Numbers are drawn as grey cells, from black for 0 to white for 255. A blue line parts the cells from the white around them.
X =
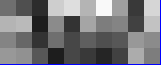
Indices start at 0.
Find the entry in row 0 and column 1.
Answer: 79
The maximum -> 249
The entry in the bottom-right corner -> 125
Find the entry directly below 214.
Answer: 194
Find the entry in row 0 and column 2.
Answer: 44
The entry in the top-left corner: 111
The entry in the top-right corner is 214
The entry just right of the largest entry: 159
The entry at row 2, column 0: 132
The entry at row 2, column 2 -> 51
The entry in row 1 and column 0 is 180
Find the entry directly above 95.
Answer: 165

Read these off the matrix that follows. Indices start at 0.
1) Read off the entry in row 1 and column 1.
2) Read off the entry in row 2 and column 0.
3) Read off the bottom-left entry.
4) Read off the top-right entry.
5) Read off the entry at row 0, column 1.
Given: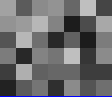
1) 155
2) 84
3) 34
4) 69
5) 91

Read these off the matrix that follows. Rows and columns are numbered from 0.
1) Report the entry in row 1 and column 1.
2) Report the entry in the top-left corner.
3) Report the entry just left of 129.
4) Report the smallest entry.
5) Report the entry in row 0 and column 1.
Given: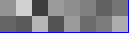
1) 89
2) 148
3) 141
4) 60
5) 208

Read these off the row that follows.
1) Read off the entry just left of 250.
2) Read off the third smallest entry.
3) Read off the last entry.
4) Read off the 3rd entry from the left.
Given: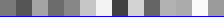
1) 171
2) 101
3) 156
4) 164

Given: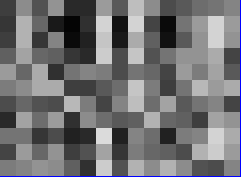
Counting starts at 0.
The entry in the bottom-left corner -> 124
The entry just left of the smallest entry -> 25
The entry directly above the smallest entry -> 41
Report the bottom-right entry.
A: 132
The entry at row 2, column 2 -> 54
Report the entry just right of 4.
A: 48
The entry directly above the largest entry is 109
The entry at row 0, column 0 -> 62
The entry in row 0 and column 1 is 140
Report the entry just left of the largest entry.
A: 41
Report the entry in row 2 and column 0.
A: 62
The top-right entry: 132
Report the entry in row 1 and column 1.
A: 178
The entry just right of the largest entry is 33
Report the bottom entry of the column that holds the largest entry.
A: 204
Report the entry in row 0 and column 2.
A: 82
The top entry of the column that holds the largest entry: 155
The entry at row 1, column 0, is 54
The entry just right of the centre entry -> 197
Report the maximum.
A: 219
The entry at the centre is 109
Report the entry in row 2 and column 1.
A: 178
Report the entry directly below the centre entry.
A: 132

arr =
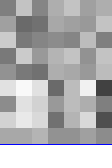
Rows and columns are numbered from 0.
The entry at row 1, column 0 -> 160
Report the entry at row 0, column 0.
127
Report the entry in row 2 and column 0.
203
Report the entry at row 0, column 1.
195
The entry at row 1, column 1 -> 106
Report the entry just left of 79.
217
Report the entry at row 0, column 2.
133
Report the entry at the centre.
174
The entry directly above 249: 121
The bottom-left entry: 168
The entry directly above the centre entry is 180
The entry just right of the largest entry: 225
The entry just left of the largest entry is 225
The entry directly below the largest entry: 225
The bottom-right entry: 140
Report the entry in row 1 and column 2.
113
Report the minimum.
65
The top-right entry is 174
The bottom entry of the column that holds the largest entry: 168

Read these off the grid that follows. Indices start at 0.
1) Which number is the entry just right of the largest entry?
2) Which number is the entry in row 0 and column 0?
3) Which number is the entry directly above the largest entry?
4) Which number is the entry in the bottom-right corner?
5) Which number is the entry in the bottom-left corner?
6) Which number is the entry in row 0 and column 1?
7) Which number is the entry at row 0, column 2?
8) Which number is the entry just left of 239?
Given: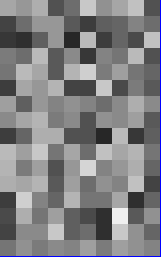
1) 89
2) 166
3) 166
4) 131
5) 117
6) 151
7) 174
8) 47

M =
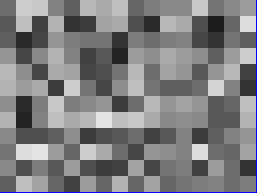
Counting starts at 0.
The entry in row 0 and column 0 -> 109
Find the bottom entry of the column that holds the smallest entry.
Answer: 130
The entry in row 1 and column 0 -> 87
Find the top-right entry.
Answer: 156
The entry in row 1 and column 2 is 65
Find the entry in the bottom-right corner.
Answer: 124
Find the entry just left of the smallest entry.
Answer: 79
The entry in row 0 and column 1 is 205
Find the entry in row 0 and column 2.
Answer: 199
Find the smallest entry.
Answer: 28
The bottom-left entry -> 95
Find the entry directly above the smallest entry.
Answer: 116
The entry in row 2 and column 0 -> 95
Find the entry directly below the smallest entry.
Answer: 51
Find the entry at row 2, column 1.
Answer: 43

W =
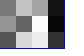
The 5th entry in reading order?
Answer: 149
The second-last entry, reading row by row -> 237
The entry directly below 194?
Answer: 100
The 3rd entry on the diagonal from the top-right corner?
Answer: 216

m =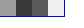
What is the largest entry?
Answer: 239
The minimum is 56
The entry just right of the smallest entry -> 91

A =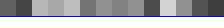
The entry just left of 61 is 82
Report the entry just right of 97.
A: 68

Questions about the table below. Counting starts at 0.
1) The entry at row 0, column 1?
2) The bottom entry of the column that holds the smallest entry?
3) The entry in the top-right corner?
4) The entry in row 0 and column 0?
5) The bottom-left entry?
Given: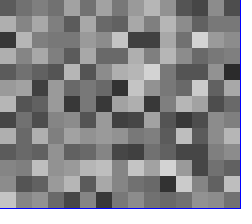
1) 113
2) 113
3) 77
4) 91
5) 196

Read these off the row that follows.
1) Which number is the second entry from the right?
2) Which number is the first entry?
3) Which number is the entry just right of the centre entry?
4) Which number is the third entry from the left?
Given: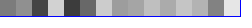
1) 130
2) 124
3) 165
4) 68
